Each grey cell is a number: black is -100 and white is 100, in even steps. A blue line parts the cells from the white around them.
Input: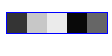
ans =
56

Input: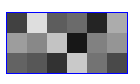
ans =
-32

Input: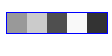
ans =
59

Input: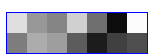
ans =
35

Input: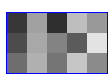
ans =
38

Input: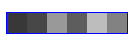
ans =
-44

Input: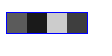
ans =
-80

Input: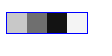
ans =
-13

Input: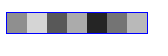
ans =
67
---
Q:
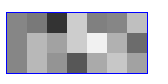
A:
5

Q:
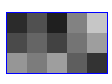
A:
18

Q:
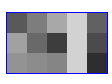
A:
15

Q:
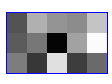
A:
-2

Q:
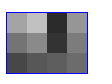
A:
-44

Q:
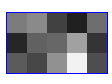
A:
-29

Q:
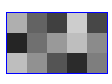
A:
49

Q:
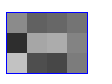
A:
52

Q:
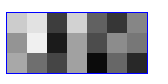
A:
32

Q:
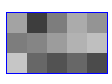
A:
55
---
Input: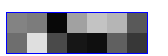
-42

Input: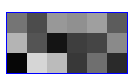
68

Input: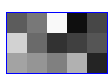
28

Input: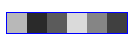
-67

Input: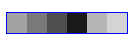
-5

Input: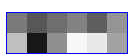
-82

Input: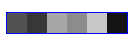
-57

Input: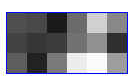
-73

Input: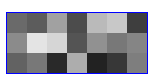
-68

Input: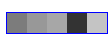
-3
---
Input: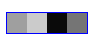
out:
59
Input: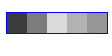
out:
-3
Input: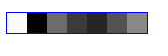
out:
-98
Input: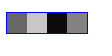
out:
56
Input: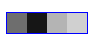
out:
-83
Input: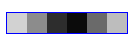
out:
10
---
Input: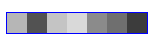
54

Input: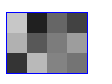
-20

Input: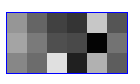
-49

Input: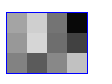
-9

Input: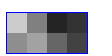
-72

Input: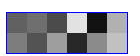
-41
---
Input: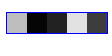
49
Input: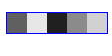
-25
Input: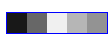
-81
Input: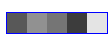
-31
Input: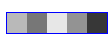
45
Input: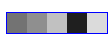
-10
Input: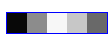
-94
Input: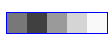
-6
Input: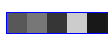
-31
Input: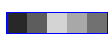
-69
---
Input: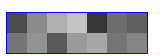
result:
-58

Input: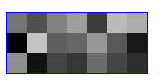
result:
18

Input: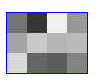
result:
58

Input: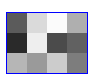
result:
87

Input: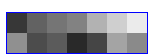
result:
40

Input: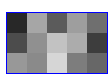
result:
52

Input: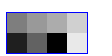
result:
20
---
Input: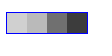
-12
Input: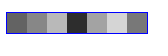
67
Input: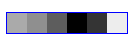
-59
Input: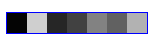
-24
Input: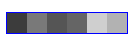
62
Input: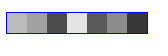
10
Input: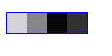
-94
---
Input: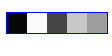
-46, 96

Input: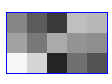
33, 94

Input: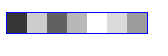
44, 100

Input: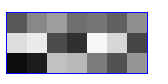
-62, 94

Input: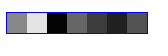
-20, 79

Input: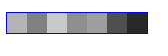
12, 58

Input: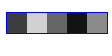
-20, 64

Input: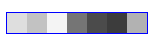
-8, 91

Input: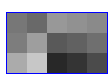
-30, 56
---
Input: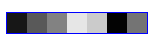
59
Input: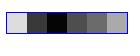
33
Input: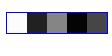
4
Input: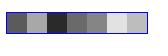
48
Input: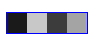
29
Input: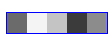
54
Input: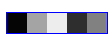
29
